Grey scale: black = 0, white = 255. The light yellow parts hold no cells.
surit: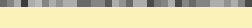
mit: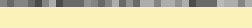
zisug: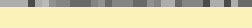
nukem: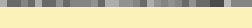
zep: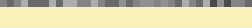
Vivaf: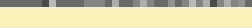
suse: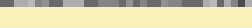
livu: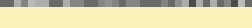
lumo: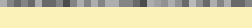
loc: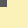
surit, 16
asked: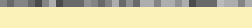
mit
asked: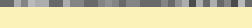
livu
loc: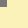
surit, 23
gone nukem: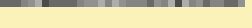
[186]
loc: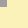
lumo, 23

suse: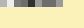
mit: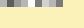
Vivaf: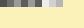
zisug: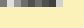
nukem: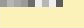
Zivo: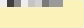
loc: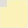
zisug, 2
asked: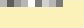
mit
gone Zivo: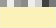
[197]
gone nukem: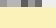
[167]
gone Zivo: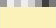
[138]

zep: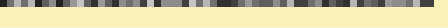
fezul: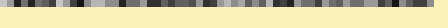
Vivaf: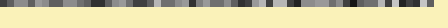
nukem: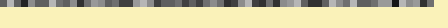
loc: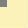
Vivaf, 29
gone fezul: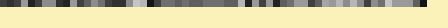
[80]
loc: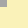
fezul, 35

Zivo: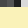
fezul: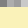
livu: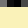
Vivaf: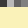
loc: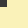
Vivaf, 1
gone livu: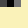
[16]
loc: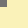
livu, 1

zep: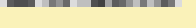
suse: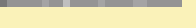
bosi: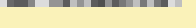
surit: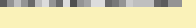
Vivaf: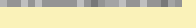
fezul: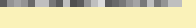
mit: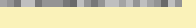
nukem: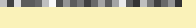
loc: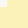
nukem, 8
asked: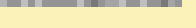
Vivaf
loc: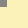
bosi, 5
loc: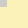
surit, 19
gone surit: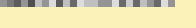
[164]
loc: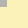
Vivaf, 1

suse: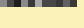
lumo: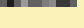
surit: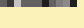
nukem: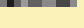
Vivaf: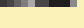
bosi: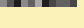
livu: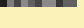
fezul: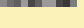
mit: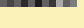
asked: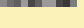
fezul
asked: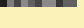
livu
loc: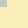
surit, 3
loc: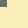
fezul, 2
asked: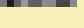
nukem
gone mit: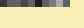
[44]
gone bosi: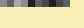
[84]

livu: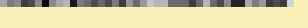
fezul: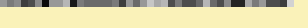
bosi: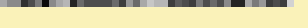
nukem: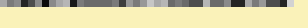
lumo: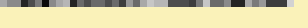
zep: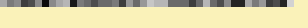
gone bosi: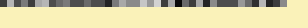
[92]
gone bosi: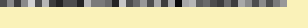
[48]

